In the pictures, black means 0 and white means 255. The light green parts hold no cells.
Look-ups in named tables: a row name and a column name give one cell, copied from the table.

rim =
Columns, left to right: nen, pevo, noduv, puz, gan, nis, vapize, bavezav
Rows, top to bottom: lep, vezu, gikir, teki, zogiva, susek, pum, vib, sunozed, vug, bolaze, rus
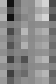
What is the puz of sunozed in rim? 80
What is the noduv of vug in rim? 134
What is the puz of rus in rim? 143
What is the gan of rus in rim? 139
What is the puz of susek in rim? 151
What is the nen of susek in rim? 146
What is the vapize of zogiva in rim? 176
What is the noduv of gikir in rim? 110
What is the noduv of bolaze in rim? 121
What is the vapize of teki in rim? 143
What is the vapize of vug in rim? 143
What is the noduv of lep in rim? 110
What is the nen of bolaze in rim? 164
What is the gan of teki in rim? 137
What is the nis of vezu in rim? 165
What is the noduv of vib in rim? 133
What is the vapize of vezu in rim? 177
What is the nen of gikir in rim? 181

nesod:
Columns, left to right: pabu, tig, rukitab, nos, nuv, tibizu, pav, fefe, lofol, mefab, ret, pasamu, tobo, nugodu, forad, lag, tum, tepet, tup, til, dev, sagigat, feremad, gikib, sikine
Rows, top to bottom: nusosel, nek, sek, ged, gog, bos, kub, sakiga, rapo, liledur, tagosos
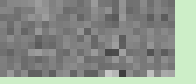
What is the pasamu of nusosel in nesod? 111
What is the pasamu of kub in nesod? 132
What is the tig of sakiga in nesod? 101
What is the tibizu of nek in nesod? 149
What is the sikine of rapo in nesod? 127
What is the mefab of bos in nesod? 136
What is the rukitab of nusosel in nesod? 136
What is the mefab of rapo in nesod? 130
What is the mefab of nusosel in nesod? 126
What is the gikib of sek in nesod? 91
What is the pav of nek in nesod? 149
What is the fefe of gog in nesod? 140

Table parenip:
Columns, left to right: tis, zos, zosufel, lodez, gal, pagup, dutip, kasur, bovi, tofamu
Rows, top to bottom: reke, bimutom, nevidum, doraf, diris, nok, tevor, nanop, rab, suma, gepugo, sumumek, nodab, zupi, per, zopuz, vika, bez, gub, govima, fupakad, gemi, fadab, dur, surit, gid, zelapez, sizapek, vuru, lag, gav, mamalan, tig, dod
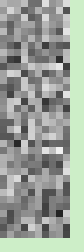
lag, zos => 123
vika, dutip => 191
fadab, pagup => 138
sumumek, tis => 163
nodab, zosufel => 111
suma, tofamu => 63
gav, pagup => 113
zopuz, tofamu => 66

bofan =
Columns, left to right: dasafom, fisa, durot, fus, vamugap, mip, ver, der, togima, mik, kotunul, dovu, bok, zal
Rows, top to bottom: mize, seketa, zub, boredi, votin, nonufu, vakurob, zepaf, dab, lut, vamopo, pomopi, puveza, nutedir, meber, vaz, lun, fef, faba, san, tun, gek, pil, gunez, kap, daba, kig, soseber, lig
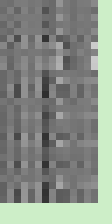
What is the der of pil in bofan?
108
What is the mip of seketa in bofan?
125
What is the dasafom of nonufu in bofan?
99
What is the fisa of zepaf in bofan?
111
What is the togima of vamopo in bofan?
118
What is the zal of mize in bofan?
137
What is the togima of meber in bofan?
149
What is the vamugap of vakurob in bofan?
115
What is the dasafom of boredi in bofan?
103
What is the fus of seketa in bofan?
129
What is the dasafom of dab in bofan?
129
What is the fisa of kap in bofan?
119
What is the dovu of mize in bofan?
122
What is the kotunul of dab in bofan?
103
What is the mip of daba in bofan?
124
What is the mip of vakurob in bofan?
142
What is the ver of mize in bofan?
111
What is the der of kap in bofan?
110

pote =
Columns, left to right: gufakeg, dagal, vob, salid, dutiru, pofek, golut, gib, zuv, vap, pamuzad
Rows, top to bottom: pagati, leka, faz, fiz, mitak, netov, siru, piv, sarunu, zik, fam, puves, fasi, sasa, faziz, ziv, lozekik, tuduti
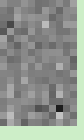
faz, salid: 141
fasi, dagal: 167
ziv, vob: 138
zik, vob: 126
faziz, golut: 148
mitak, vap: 117

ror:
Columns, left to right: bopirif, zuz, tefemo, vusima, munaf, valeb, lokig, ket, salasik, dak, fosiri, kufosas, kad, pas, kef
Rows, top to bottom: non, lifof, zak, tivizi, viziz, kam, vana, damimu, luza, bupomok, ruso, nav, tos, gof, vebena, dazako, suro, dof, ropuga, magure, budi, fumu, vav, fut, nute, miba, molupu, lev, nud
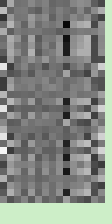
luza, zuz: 157
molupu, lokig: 129
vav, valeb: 91
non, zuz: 170
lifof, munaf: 106
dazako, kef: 210
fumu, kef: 211
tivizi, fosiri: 152
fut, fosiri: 143
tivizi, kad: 178
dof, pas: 141
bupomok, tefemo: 113
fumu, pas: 150
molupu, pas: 83
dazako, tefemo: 104
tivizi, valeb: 110
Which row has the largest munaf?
damimu

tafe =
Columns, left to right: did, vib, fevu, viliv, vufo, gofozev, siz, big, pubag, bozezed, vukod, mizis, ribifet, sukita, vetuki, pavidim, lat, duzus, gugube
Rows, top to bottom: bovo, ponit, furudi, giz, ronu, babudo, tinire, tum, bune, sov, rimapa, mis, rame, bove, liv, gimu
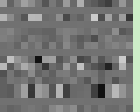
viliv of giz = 114
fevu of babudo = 112
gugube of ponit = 114
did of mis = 96
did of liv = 113
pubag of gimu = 146
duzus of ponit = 114
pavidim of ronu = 107
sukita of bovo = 91
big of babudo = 99
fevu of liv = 113
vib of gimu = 99
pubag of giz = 113
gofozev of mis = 124
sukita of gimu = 104
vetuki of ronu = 110

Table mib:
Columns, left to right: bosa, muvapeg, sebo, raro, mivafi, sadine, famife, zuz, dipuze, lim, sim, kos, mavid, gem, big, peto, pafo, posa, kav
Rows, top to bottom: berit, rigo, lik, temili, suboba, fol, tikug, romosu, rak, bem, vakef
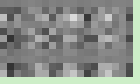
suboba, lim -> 135
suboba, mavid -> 128
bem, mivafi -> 127
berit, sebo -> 123
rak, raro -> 130
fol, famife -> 157
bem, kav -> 78
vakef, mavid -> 67
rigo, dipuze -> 95
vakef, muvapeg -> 67
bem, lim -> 167

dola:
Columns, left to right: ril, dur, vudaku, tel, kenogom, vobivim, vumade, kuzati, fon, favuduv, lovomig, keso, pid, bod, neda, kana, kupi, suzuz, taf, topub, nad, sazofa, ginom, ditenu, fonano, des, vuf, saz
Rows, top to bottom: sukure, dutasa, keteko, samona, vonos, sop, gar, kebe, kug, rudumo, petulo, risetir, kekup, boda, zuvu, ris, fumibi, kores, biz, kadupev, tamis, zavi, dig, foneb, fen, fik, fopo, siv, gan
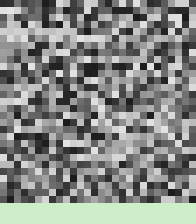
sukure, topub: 223
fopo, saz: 198
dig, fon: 56
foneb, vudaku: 50
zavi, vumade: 69
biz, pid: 63
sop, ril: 158
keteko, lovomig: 73
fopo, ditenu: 44
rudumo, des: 215
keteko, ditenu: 76
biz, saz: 99
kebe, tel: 144

